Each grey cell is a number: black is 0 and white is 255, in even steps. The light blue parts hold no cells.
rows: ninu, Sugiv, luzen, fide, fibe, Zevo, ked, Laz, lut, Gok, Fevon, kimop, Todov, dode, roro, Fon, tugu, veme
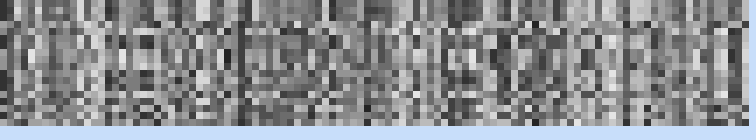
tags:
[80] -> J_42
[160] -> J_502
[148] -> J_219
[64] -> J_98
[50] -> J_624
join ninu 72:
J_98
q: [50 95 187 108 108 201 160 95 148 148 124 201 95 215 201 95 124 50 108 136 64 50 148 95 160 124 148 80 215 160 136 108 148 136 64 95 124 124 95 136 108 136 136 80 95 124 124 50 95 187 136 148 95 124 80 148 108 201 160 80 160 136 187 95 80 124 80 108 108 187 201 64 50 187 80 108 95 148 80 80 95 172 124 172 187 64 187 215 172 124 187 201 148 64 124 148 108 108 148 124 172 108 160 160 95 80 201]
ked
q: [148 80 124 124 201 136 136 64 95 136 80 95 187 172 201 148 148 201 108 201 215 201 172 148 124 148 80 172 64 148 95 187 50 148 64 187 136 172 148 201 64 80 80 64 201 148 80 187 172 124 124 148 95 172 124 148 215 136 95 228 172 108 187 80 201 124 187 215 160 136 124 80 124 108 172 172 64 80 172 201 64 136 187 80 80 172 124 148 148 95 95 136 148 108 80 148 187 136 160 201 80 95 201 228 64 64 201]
dode
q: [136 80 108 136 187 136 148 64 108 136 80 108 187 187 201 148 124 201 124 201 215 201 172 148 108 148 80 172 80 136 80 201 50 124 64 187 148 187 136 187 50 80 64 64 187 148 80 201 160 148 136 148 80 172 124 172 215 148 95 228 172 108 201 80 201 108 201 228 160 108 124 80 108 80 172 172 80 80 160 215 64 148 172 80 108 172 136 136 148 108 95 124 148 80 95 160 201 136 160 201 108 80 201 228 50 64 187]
fibe
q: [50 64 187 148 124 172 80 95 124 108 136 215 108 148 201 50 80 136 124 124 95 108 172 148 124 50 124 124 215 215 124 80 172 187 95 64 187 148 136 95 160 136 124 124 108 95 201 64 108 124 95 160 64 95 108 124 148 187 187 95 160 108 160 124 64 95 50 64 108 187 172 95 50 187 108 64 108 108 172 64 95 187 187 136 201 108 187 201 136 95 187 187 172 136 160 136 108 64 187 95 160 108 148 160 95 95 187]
kimop
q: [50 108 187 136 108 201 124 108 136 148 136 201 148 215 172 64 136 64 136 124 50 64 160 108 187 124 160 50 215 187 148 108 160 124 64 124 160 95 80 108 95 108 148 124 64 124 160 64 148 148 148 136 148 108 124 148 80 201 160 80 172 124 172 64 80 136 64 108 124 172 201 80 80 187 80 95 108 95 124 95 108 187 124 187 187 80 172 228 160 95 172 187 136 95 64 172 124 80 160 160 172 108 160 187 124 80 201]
Fevon

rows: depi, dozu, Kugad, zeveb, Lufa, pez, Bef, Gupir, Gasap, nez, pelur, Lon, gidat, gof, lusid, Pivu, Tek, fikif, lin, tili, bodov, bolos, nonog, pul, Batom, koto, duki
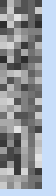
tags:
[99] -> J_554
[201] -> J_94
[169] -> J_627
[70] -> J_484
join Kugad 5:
J_484
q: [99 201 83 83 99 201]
dozu
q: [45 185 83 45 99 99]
Gasap

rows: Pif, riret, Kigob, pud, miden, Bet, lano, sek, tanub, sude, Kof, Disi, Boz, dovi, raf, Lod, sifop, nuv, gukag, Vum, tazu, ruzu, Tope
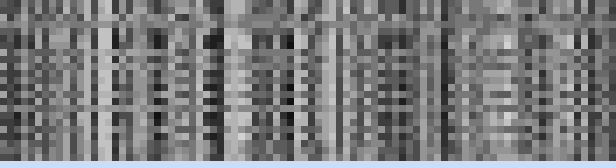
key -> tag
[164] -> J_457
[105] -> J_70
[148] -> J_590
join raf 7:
J_590
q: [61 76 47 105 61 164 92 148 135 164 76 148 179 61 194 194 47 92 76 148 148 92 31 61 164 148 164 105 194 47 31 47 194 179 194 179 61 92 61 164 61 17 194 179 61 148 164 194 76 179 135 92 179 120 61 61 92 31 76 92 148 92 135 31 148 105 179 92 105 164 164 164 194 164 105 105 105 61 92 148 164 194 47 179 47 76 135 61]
Boz
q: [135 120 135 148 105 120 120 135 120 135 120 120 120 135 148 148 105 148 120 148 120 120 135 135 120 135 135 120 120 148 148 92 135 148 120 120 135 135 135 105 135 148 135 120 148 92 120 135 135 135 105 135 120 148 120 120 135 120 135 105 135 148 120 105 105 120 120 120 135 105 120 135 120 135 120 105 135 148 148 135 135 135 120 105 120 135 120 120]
pud
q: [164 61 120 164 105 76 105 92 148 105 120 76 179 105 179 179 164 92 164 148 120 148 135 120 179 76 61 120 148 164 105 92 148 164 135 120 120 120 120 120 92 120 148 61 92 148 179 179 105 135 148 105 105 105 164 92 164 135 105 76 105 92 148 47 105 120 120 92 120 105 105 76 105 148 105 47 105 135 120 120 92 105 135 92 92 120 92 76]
Kigob

